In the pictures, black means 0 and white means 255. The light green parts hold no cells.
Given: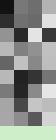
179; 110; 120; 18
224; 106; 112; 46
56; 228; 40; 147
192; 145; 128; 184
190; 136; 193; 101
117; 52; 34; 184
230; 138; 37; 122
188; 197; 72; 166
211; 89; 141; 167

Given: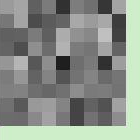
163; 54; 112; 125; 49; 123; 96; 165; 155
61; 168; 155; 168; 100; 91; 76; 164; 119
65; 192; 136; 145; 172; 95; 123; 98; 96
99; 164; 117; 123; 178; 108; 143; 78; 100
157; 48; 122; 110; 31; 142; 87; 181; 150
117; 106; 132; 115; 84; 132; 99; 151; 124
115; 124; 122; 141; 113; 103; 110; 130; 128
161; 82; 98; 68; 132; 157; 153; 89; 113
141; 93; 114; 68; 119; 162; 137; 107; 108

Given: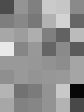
138; 198; 202; 128; 148; 76
102; 211; 178; 120; 136; 126
187; 98; 127; 174; 157; 167
91; 138; 101; 152; 134; 233
165; 141; 146; 151; 153; 153
165; 153; 151; 148; 153; 143
7; 200; 147; 123; 114; 180
72; 179; 147; 134; 130; 167

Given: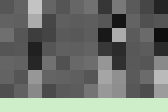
36; 70; 90; 121; 54; 113; 102; 85; 101; 195; 99; 86
85; 80; 99; 20; 87; 94; 92; 95; 70; 172; 96; 98
14; 106; 91; 172; 24; 93; 88; 90; 68; 61; 86; 111
42; 92; 88; 43; 56; 99; 95; 96; 86; 32; 87; 85
138; 86; 89; 48; 150; 109; 104; 81; 113; 38; 98; 101
186; 107; 90; 144; 165; 86; 95; 98; 100; 151; 85; 99
156; 77; 87; 142; 152; 116; 92; 90; 74; 136; 97; 79

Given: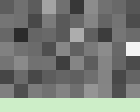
86; 105; 113; 140; 55; 112; 163; 92; 112; 93
76; 116; 101; 133; 104; 89; 123; 72; 113; 117
107; 118; 60; 96; 173; 89; 105; 101; 43; 103
242; 104; 140; 122; 97; 135; 79; 107; 113; 129
75; 102; 133; 93; 133; 62; 114; 113; 138; 116
100; 72; 132; 111; 96; 101; 93; 72; 107; 70
134; 79; 133; 149; 111; 131; 113; 124; 79; 127

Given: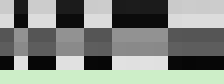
204; 203; 204; 202; 27; 27; 28; 27; 204; 203; 27; 28; 204; 204; 27; 203
220; 220; 220; 218; 11; 11; 11; 11; 220; 220; 11; 12; 220; 220; 11; 219
85; 85; 85; 86; 146; 146; 146; 146; 85; 85; 146; 146; 85; 85; 146; 85
93; 93; 93; 95; 137; 138; 137; 138; 93; 94; 138; 138; 93; 93; 138; 93
6; 7; 6; 8; 224; 225; 224; 225; 6; 7; 225; 224; 6; 6; 225; 7
